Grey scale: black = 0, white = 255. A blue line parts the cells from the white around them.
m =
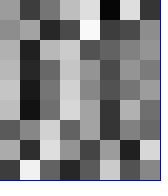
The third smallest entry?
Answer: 25
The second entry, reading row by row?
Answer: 61
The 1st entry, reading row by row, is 156
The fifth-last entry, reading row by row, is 39
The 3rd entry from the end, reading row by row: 203
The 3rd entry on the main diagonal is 184
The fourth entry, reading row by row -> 190
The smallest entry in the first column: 61
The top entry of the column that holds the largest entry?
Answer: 222
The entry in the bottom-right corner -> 135
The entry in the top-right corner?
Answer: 53
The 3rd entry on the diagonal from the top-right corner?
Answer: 98
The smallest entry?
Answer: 6
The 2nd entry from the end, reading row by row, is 82
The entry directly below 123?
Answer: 156
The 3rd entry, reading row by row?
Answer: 117
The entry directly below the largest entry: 82
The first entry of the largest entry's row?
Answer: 141
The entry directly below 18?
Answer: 135
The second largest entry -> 241
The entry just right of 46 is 222
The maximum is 249

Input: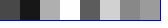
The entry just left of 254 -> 175
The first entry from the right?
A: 155
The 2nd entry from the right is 136

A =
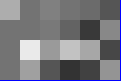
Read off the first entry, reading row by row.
173
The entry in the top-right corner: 85
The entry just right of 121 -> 99
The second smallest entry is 57
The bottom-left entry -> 115
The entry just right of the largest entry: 154
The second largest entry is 194

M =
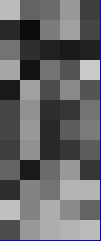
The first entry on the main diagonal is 187
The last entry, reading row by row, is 187
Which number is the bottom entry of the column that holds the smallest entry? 152
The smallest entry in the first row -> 62
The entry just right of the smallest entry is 123
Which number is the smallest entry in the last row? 77
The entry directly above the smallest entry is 99
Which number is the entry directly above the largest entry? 33
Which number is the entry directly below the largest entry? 84
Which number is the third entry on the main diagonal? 33
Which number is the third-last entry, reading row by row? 173
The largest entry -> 201
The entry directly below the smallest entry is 46
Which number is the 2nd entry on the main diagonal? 11

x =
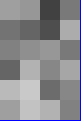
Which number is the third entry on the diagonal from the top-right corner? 143
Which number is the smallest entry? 65
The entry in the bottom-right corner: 129
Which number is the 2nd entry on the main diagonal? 101
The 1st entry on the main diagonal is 159
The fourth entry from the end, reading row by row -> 159
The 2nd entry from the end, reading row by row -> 178

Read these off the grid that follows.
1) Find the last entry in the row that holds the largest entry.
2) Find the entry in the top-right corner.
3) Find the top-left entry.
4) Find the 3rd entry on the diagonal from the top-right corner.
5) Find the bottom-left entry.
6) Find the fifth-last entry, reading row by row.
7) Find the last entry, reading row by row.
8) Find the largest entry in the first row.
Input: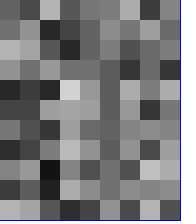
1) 172
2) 132
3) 99
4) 81
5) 179
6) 68
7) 81
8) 179

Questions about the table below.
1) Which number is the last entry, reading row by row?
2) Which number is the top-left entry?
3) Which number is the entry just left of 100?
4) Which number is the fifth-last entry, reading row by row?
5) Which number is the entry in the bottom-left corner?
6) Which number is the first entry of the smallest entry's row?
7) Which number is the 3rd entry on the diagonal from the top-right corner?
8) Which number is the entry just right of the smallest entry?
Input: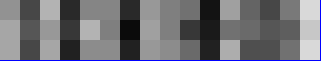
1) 217
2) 146
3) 160
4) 173
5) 166
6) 166
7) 79
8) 160

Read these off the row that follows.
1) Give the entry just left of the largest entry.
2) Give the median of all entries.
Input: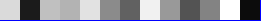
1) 131
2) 153

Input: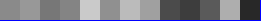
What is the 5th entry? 202
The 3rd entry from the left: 119
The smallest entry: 40
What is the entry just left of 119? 152

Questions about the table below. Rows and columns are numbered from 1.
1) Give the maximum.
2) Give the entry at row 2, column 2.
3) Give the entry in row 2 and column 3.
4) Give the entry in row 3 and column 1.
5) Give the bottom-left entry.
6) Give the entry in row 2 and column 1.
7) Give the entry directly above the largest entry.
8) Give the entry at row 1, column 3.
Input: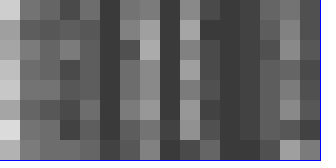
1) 219
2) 93
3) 87
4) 165
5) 178
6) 159
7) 165
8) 101

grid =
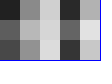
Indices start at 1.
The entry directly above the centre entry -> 208
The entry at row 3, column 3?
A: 220
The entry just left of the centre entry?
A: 184
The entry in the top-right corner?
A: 178

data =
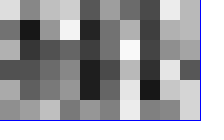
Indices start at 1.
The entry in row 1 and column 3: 191
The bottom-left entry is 143
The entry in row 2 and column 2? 23
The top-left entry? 221
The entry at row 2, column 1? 114
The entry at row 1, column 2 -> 135
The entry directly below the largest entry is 185
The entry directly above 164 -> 185
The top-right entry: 185
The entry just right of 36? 114
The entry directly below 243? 101
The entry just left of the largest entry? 114
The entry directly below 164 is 87
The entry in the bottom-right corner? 213
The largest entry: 249
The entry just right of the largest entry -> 68
